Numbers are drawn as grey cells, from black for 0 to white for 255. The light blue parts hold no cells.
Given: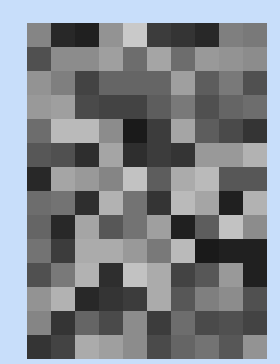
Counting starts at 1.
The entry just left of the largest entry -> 147
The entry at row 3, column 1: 147
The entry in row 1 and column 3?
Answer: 32
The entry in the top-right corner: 121
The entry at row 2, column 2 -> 140
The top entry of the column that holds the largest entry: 201
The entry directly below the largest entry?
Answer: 109
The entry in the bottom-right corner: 147
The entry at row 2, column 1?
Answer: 80
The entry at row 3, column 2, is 127
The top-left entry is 133
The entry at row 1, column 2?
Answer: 40
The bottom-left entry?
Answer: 52
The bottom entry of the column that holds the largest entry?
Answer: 140
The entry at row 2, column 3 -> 140

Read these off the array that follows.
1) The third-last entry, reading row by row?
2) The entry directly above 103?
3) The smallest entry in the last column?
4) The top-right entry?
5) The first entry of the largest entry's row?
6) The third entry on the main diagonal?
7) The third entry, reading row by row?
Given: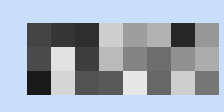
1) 103
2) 110
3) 118
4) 151
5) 25
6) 82
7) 46

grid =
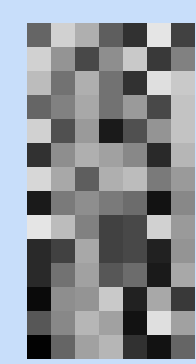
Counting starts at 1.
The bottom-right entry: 101
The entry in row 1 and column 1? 101
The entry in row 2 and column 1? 209
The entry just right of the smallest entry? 101
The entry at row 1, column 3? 175
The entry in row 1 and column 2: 209
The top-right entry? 65
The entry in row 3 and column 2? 114
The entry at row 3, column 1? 188
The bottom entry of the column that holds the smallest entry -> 2

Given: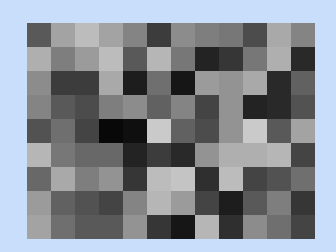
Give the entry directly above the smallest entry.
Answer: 126
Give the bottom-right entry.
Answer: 68
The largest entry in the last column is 163
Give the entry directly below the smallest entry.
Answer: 104
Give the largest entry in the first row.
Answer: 188
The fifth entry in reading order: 132
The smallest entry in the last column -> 41
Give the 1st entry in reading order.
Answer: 89
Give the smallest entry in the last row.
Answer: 22
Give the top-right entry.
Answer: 132
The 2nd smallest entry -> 15
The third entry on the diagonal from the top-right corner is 169
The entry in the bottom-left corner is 163
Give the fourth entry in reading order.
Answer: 163
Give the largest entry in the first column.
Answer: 182
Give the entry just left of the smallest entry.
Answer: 68
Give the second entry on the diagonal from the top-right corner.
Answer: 175
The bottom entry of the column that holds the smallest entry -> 89
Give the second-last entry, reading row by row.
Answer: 111
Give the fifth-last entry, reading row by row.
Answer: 182

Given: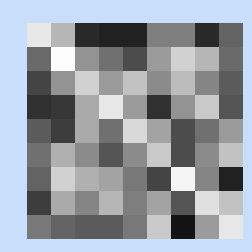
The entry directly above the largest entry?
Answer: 182
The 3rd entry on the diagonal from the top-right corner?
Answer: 188
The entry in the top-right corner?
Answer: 99
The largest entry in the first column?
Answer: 231
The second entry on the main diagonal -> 253
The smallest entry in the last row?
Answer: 19
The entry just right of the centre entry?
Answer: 163
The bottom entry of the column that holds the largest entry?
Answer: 99
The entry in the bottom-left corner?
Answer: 120
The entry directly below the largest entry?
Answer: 147
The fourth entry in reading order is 33
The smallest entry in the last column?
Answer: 33
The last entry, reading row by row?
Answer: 231
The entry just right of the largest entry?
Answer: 147
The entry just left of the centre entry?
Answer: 112
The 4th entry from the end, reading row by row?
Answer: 201
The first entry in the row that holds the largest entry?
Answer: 106
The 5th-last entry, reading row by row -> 120
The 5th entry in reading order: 33
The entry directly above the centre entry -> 155

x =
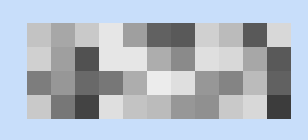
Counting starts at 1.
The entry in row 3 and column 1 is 125
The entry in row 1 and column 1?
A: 195
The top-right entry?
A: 216
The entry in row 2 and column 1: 208
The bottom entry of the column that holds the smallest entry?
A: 60
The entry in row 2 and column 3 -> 81
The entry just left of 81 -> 159
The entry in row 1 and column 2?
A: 167
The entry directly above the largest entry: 173
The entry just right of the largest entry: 223

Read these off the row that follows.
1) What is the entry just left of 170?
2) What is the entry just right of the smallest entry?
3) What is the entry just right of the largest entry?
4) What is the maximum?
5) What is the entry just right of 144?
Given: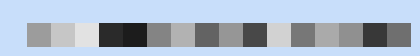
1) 119
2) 132
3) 42
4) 226
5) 56

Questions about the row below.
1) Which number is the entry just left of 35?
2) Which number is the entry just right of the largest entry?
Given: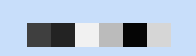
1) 63
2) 187

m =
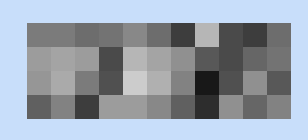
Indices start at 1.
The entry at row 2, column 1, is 156
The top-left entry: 123
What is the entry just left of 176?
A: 204
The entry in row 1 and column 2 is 123
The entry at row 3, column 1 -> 150
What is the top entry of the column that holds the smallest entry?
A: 182
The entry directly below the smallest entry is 45
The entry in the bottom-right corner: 130

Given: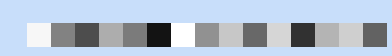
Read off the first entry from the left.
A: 247
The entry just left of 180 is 49
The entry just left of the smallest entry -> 123
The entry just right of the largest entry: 145

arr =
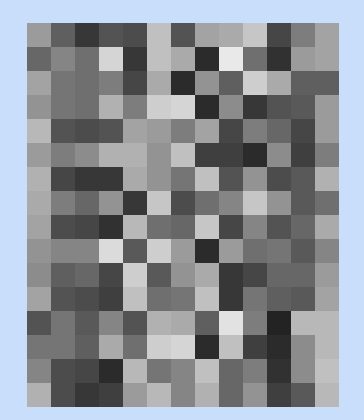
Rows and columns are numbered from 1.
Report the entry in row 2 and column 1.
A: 103
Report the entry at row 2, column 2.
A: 133
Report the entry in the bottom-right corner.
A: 184
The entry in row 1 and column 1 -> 155
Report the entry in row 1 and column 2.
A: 95
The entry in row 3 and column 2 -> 117
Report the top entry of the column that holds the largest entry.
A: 170
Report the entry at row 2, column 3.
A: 111
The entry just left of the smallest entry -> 125
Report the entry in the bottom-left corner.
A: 177
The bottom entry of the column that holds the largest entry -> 103
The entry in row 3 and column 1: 163
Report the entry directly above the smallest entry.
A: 95
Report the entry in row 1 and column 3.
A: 55
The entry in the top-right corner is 163
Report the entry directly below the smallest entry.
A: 43
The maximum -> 233
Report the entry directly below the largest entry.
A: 95
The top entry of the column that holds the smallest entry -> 70
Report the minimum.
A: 35
